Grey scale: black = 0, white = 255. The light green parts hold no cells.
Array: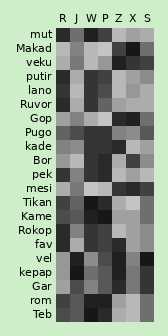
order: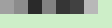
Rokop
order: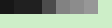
vel
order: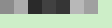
putir

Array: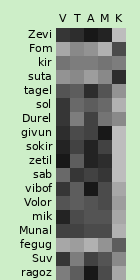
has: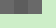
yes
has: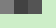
yes
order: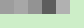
fegug
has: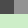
no

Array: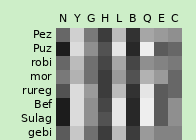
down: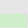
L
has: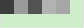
no
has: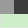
yes
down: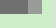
G

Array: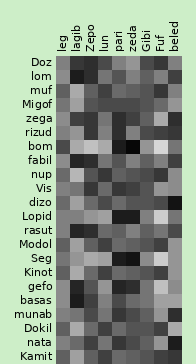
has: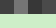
yes
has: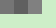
no
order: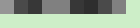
Doz
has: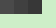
yes
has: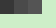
no
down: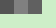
Gibi

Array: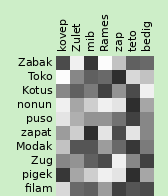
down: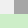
bedig
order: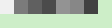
Kotus
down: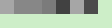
bedig
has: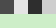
no

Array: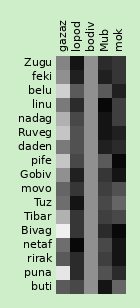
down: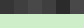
Mub
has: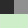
yes
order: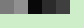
linu
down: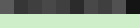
Mub
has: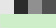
yes
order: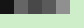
buti

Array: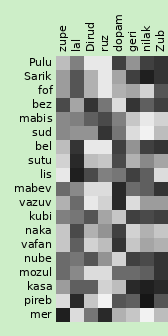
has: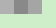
yes
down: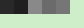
lal

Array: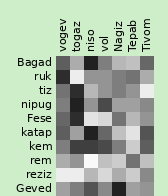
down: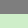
Nagiz
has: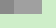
no
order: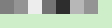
tiz
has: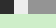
yes
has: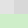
yes
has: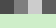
yes
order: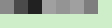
nipug

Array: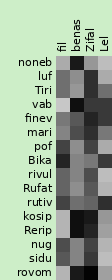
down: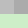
Lel
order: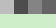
rivul
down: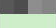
benas
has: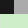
no

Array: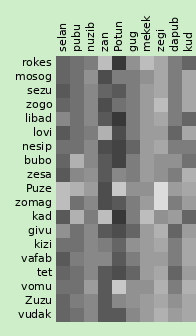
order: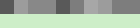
vafab
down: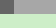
kud
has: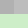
no
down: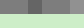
gug
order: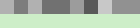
vomu
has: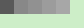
yes

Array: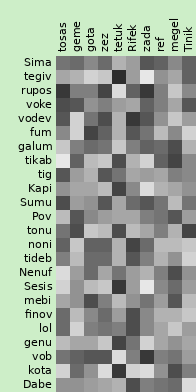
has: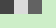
yes
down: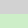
geme
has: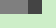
yes
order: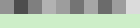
Nenuf
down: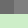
zada
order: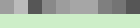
Pov

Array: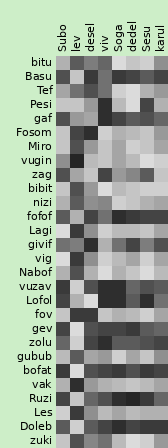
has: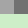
yes
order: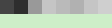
Fosom
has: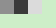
no
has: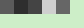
no
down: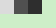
Sesu

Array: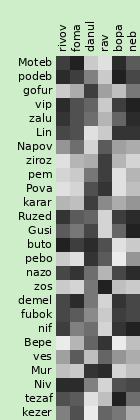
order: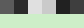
Moteb
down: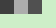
foma

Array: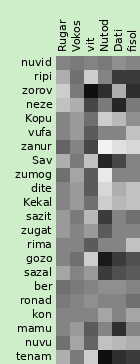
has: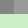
yes
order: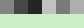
Sav
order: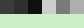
tenam
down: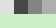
Dati
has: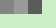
yes

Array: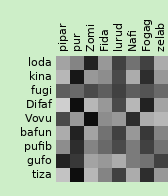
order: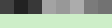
gufo
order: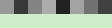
bafun
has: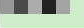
no
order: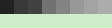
bafun
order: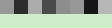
kina
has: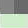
yes
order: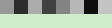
tiza

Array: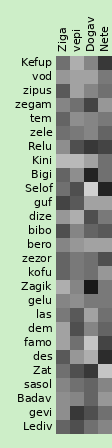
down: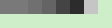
Nete
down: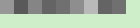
Ziga
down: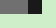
Dogav
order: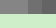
sasol
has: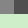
no

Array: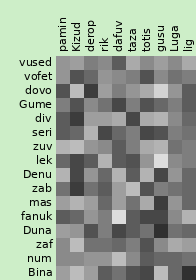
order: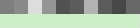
lek
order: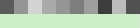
dovo
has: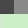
yes

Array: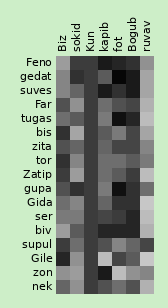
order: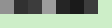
Feno
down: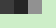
Biz
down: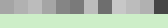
ruvav

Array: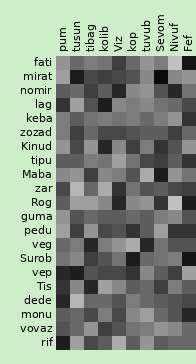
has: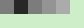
yes
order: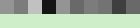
fati
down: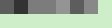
pum
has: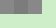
yes
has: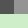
yes
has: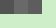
yes
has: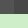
yes

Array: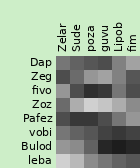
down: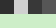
poza
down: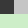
guvu
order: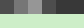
Pafez
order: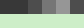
Pafez
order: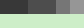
Pafez
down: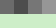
Zelar

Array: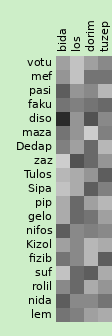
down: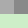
dorim
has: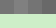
yes
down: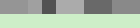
los
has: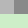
no

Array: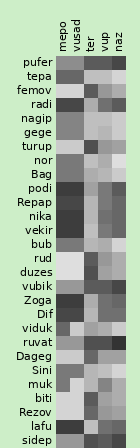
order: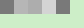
bub
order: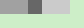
Dageg
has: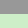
yes
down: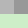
vup

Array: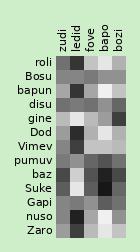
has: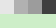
no
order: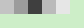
Zaro

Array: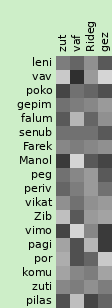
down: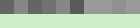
Rideg
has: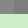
yes
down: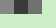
zut
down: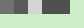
vaf
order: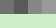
peg

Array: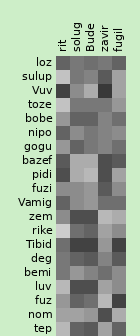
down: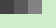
Bude
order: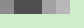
luv
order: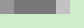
toze
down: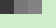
zavir
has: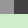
yes
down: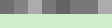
Bude

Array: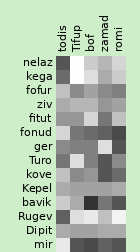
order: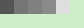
Turo
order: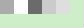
kega
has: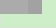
no
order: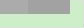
Kepel
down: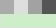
Tifup

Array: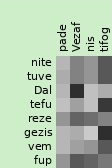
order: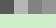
nite
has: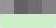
yes
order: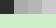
gezis
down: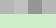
pade

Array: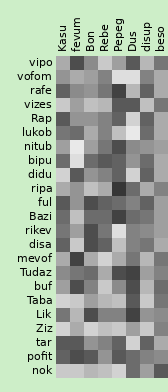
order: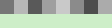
vipo
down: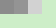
Dus
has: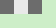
no
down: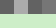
disup
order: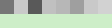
Taba
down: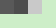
fevum

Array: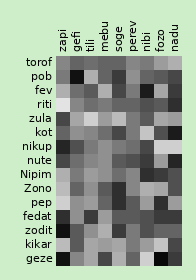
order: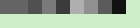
zodit
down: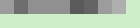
mebu
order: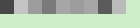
kikar
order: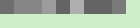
torof
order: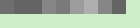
torof
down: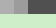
nibi
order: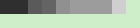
pep

